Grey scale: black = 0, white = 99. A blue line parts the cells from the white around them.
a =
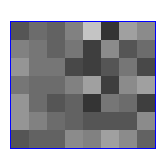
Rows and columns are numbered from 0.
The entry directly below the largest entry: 24
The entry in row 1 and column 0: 50
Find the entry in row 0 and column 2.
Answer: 38
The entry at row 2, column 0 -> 58
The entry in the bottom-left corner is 33
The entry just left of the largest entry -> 50
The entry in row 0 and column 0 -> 33
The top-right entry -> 54
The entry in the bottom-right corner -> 38

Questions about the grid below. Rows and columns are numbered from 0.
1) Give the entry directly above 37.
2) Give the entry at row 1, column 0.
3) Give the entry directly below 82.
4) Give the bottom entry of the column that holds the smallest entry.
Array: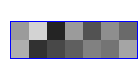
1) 60
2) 68
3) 19
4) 28

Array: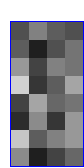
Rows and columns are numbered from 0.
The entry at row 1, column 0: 36
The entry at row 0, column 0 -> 31
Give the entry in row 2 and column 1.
26
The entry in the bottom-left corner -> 54
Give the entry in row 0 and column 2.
36
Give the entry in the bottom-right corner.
40
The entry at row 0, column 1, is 50
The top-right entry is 31

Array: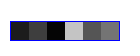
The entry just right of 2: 76
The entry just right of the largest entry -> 33
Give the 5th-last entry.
24
